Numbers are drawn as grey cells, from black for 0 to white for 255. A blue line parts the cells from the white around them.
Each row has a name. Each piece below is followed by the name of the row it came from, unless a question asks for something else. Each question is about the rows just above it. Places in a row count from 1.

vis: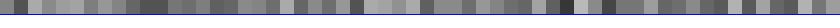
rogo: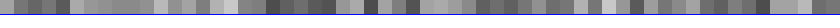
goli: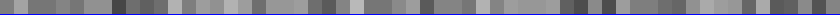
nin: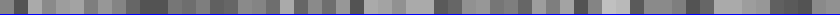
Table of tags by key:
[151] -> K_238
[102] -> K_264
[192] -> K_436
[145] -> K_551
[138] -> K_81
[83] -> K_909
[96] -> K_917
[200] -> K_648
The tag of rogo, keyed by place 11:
K_551
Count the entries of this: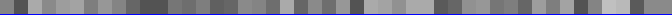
48
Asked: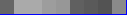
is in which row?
nin

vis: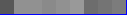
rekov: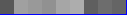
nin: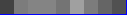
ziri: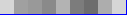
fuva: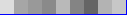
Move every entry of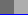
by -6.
[103 167]
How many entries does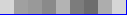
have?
9

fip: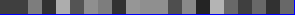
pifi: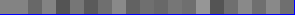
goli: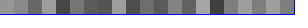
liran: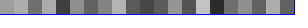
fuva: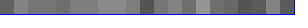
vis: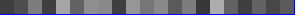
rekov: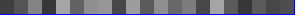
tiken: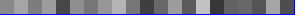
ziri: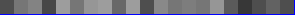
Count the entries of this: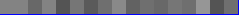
17
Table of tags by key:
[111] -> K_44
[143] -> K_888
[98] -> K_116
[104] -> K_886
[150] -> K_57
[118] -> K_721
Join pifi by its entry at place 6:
K_721
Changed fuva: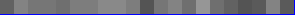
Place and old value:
17, [104]

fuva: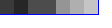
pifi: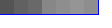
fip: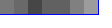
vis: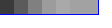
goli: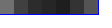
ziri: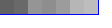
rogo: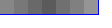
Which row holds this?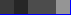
fuva
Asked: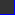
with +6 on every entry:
[57]
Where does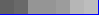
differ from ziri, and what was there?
4, [142]
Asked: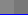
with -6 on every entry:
[129 114]
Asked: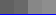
pifi

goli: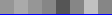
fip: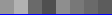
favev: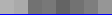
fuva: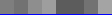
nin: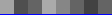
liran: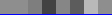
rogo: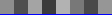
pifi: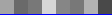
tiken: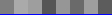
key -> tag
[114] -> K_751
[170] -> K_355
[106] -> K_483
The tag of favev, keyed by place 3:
K_751
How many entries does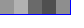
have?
5
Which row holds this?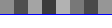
rogo
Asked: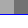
favev
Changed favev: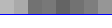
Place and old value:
1, [178]

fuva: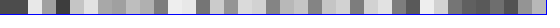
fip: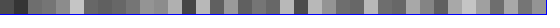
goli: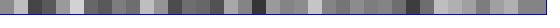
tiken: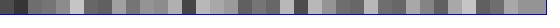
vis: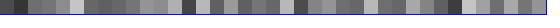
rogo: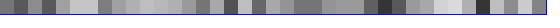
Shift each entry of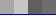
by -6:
[162 191  90 104]
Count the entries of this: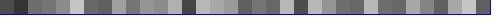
35
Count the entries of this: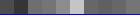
10
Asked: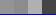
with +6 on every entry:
[154 146 182  75]
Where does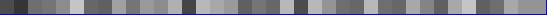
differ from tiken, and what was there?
11, [148]
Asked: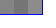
goli
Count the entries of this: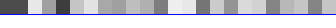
24

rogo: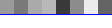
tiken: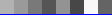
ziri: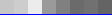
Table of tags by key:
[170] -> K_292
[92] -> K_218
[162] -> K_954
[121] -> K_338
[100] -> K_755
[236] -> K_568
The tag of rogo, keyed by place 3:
K_292
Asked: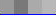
rogo
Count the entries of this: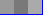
3
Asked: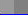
ziri
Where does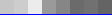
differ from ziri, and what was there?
5, [128]

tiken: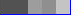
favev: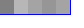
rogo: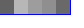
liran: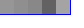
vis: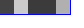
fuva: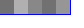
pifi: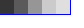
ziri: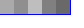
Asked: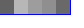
rogo
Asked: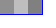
ziri
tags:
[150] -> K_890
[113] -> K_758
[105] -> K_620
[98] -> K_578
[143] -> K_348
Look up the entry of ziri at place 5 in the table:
K_620
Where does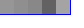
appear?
liran
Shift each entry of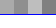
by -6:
[164 137 184 122]
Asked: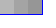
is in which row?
favev
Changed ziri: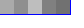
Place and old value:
5, [105]

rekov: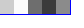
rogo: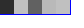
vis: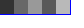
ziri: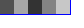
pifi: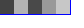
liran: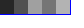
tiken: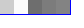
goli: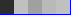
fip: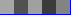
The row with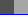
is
ziri
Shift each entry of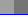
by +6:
[166 123]
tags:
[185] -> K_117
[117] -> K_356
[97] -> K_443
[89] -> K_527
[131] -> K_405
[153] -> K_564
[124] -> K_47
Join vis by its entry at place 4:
K_527
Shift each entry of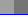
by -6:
[154 111]

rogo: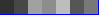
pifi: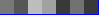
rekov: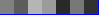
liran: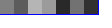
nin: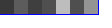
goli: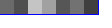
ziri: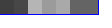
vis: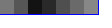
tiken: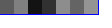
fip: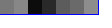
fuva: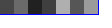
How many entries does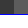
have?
2
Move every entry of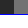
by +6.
[ 47 120]
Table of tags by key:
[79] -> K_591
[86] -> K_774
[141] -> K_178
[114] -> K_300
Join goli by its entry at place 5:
K_774
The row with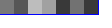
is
pifi
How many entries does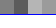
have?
4
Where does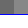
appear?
vis
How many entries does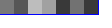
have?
7

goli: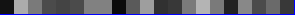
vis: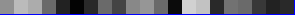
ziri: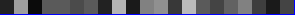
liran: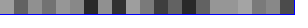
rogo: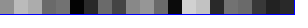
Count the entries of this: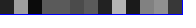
13
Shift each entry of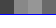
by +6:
[ 74 142 156 112]
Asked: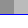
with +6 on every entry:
[150 193]
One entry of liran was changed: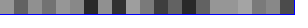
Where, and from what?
1, [158]
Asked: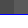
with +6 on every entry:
[81 96]
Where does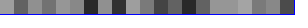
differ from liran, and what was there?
12, [62]

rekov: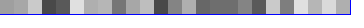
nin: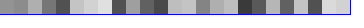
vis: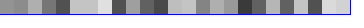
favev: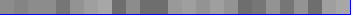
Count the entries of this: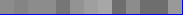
13
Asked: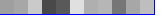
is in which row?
rekov
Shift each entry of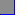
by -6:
[134]
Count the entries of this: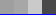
4

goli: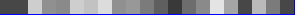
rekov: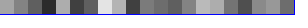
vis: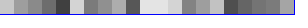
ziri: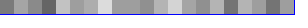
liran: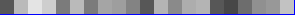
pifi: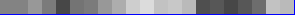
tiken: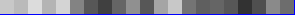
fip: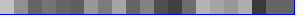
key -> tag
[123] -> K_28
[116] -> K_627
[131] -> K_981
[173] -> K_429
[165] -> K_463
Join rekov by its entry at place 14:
K_981
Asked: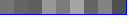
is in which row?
fip
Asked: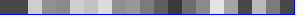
goli

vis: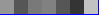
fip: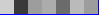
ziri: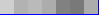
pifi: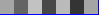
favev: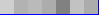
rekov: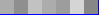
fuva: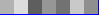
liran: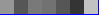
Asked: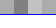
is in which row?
favev
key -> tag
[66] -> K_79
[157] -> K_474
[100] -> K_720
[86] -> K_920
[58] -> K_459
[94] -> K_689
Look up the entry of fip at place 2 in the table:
K_459
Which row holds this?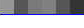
vis
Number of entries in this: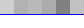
6
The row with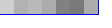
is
ziri
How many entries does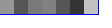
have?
7

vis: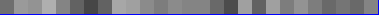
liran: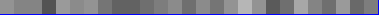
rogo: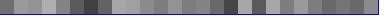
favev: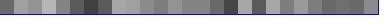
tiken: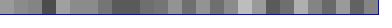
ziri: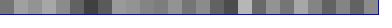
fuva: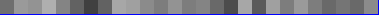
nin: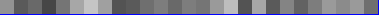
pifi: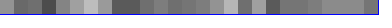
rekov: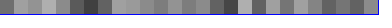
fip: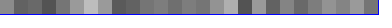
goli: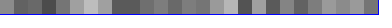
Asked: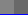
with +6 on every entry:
[138 111]
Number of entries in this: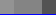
4

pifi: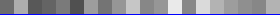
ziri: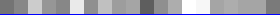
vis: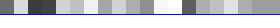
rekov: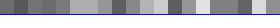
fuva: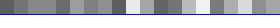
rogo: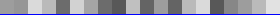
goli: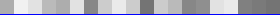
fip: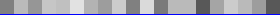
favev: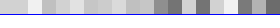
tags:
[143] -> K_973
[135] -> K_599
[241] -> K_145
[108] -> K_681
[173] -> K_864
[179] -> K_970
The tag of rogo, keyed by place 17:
K_599
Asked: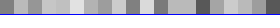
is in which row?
fip
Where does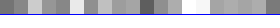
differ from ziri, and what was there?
19, [165]
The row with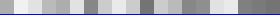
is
goli
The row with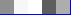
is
vis
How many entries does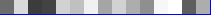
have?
15
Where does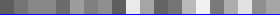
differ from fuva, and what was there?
18, [218]

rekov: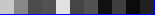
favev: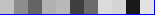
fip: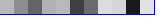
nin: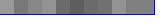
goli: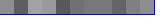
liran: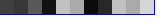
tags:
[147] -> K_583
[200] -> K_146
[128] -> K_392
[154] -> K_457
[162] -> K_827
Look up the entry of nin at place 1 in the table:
K_457
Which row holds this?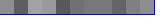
goli
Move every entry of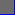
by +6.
[113]
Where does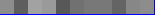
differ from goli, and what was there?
10, [128]
